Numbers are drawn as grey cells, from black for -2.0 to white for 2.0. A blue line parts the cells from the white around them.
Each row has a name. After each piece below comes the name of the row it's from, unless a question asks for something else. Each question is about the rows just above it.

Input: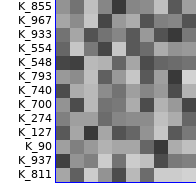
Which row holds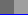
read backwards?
K_274
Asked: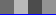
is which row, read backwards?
K_811
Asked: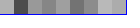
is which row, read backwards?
K_740
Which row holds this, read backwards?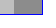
K_274
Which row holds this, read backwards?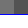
K_933
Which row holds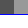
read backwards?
K_933
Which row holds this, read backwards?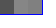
K_967

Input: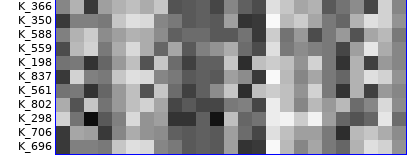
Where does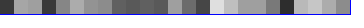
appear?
K_706
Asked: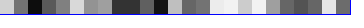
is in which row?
K_298
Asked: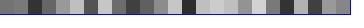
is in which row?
K_561
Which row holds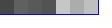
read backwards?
K_366
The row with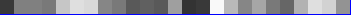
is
K_696
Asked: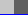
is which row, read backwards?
K_198
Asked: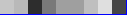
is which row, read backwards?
K_706

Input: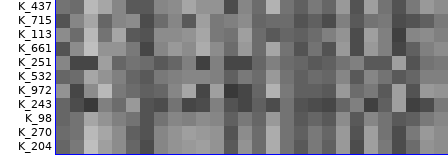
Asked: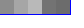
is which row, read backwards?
K_270
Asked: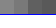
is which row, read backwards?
K_98
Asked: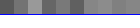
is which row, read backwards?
K_98
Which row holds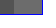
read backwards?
K_715
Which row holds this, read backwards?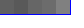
K_251

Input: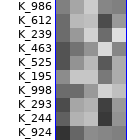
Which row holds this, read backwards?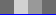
K_239
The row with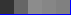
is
K_924
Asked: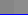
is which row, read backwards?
K_924
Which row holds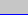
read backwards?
K_195

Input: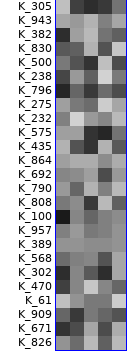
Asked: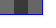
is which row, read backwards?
K_796
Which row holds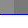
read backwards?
K_808

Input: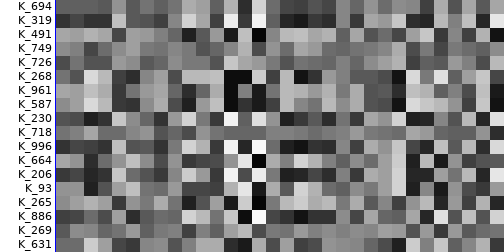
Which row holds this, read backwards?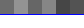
K_694
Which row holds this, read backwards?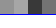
K_230

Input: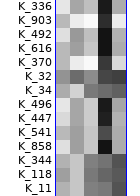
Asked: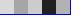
K_447
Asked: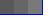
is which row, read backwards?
K_118
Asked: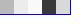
K_370

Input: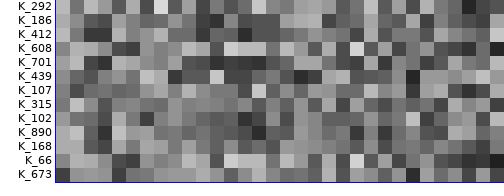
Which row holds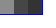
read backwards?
K_102
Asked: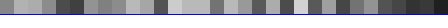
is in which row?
K_66

